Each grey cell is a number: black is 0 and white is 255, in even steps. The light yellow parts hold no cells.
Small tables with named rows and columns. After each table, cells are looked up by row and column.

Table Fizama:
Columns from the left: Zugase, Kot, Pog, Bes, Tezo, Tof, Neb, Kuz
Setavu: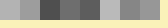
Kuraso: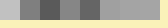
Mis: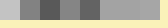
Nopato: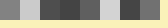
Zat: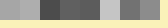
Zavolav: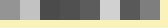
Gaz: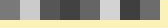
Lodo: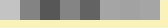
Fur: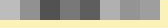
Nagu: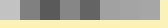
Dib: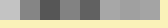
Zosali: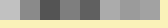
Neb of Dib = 160
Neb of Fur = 148
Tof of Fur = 176
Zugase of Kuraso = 193
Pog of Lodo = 87
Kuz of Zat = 140
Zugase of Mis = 195
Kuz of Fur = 158
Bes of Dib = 130
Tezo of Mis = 99
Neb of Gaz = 63
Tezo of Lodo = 99
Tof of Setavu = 186
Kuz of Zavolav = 126
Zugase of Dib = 195
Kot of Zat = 174
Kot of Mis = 130
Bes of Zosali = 126
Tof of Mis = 163
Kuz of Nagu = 166

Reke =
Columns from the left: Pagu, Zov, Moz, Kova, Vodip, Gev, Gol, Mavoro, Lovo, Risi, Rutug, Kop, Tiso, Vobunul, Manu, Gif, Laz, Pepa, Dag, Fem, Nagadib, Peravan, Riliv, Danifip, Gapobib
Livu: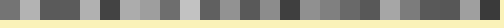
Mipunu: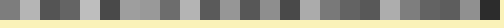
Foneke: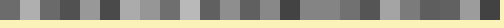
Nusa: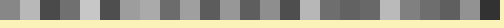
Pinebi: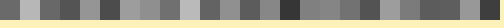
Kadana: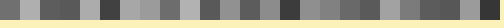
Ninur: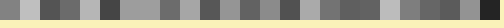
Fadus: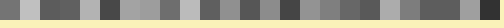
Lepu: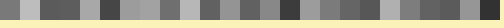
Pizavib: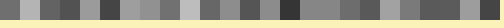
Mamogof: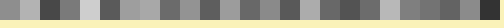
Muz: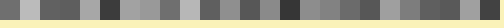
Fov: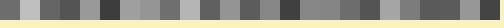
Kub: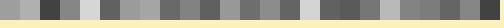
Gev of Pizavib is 69
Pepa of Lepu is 101
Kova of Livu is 91
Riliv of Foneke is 97
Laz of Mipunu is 121
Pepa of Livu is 105
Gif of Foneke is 132
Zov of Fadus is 192
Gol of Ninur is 157
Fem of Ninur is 188
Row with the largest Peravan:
Kub

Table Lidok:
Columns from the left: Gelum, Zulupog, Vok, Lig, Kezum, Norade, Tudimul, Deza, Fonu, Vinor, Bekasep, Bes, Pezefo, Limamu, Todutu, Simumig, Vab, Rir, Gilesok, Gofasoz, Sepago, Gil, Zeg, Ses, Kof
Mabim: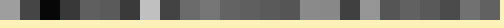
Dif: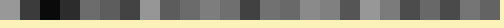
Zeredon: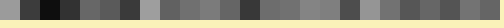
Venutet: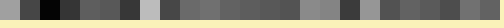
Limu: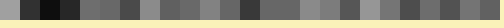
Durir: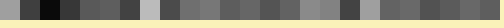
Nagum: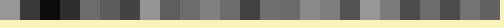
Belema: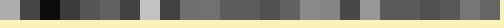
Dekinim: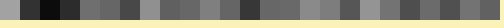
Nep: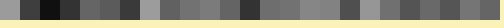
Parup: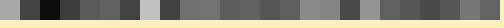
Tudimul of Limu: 74
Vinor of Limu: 105
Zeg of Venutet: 77
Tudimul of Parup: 66
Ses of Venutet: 113
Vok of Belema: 11
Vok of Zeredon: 14
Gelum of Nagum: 150
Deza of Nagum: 149
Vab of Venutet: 132
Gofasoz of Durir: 99
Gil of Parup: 74
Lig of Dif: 44
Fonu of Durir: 75
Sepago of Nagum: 75
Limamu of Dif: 113
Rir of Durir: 67
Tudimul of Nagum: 67
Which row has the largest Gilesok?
Durir

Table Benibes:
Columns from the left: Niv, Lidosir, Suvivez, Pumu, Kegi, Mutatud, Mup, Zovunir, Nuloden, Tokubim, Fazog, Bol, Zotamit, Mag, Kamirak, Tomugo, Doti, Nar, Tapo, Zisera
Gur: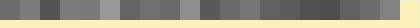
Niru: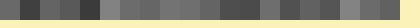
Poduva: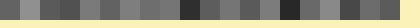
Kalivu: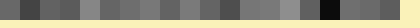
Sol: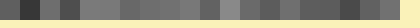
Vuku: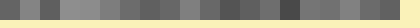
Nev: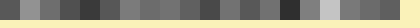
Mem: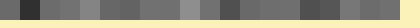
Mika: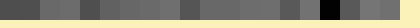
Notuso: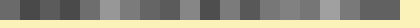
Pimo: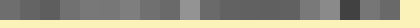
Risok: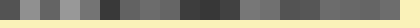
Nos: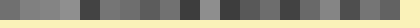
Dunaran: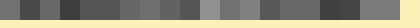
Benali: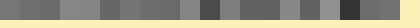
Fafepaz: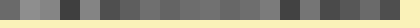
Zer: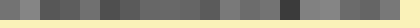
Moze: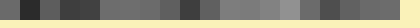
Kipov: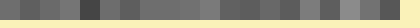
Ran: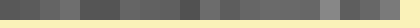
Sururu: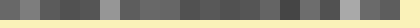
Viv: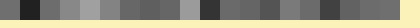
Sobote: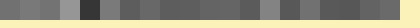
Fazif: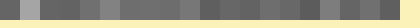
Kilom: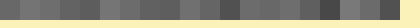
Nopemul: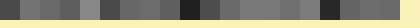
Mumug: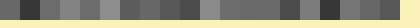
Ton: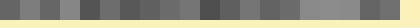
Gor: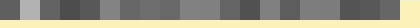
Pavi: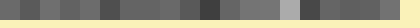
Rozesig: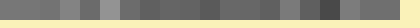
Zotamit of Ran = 102
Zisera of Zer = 120
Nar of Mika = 89
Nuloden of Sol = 113
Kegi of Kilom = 93
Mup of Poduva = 126
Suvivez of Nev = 110
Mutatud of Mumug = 141
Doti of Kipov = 94

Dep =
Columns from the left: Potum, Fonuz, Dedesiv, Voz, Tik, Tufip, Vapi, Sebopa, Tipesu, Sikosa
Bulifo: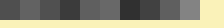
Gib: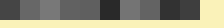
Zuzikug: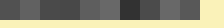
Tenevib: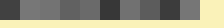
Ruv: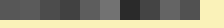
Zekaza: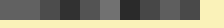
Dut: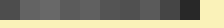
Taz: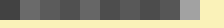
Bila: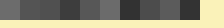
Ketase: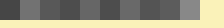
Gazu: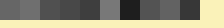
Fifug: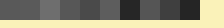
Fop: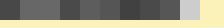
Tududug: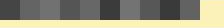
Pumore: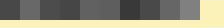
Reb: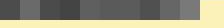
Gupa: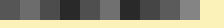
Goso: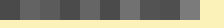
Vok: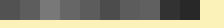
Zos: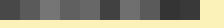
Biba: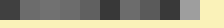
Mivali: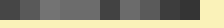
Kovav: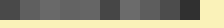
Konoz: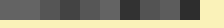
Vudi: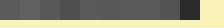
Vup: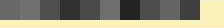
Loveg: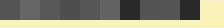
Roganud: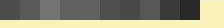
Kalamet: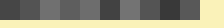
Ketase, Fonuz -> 114
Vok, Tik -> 92
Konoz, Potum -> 99
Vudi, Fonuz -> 96
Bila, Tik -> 87
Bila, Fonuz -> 84
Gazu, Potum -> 102
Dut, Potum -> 77

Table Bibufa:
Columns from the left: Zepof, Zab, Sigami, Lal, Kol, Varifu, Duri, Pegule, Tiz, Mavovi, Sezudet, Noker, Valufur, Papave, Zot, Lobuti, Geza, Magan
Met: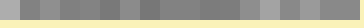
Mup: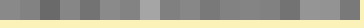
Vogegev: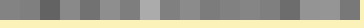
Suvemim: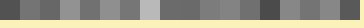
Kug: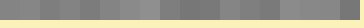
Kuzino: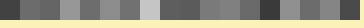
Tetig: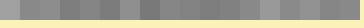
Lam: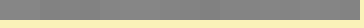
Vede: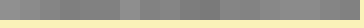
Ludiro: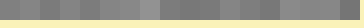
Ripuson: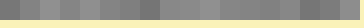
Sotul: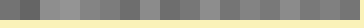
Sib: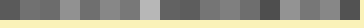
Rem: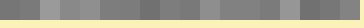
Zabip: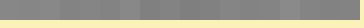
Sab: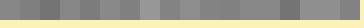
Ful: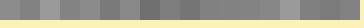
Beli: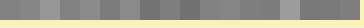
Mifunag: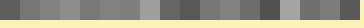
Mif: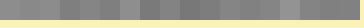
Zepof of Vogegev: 131
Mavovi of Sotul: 119
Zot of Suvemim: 135
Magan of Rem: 131
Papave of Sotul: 121
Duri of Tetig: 143
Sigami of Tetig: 141

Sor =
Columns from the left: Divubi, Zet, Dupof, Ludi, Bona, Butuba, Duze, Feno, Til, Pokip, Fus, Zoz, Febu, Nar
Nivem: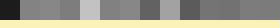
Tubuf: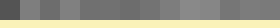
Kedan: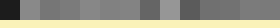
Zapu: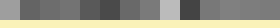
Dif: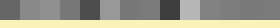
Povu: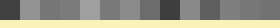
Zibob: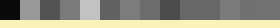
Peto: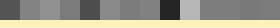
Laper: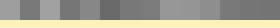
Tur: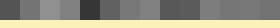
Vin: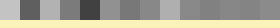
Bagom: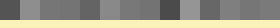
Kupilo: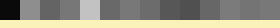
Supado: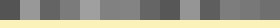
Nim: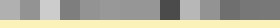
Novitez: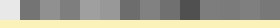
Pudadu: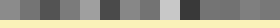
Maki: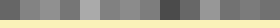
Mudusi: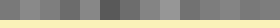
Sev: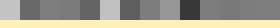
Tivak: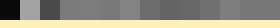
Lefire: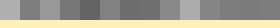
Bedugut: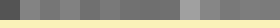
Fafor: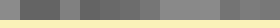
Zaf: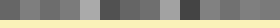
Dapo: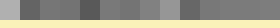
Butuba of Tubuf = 113
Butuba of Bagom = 137
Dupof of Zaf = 109
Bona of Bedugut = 112
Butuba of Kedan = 129
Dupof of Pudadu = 83
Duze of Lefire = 109
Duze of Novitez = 109
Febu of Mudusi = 121
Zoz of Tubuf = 118
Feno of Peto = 129
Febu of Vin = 132
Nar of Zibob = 114
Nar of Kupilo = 120
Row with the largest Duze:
Nim

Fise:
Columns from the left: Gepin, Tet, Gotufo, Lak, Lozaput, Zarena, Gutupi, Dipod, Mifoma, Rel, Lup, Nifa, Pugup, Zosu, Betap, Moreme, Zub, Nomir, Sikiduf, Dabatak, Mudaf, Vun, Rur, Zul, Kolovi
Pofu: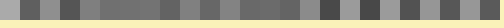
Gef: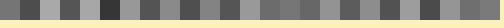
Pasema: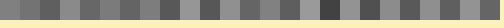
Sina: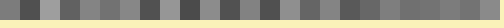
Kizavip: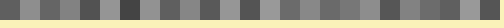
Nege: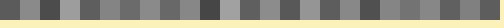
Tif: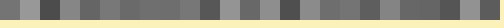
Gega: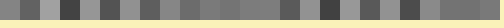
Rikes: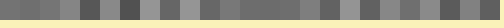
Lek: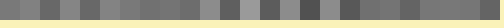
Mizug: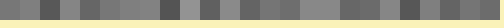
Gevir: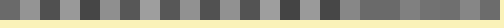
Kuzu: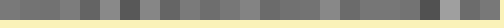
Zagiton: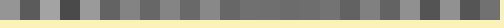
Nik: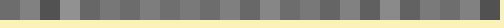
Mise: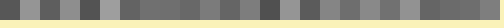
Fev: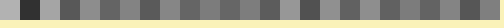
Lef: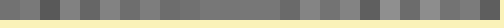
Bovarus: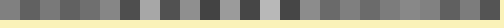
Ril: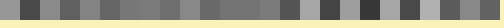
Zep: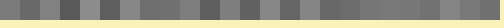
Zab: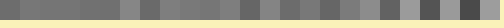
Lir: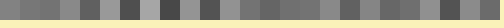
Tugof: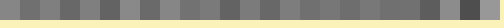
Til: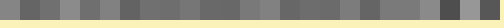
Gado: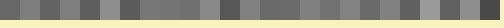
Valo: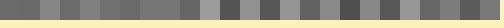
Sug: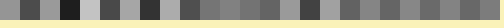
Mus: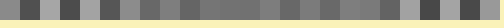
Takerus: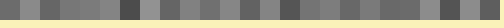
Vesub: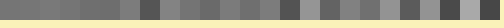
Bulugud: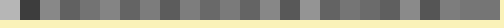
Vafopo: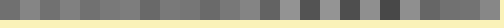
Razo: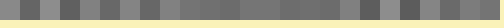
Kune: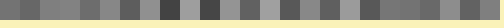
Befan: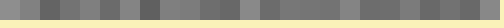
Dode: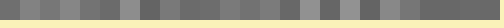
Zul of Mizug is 117
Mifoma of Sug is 172
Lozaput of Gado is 94
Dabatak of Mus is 99
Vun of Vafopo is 102
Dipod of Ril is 122
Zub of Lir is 137
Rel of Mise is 104
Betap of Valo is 149
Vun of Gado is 154
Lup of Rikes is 103
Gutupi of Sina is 135
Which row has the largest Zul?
Vesub

